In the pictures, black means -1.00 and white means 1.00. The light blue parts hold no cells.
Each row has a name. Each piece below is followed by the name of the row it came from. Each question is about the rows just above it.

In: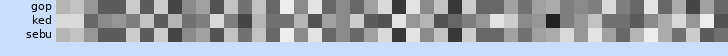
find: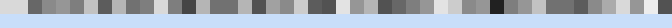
ked
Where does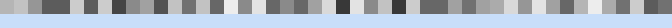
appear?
sebu

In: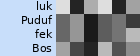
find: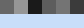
Puduf
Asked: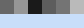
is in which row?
fek
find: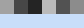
Bos

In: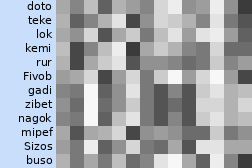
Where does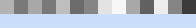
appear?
buso
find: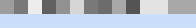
Sizos
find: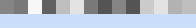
nagok
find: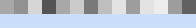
lok
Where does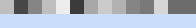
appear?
kemi
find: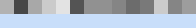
rur

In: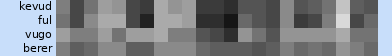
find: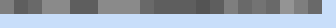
berer
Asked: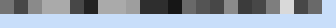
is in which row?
ful

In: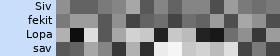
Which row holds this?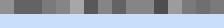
Siv
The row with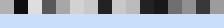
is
Lopa
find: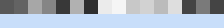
sav

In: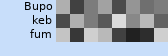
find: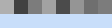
Bupo
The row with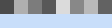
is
keb
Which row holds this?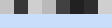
fum

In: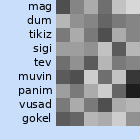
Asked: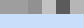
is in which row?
sigi
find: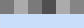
tikiz

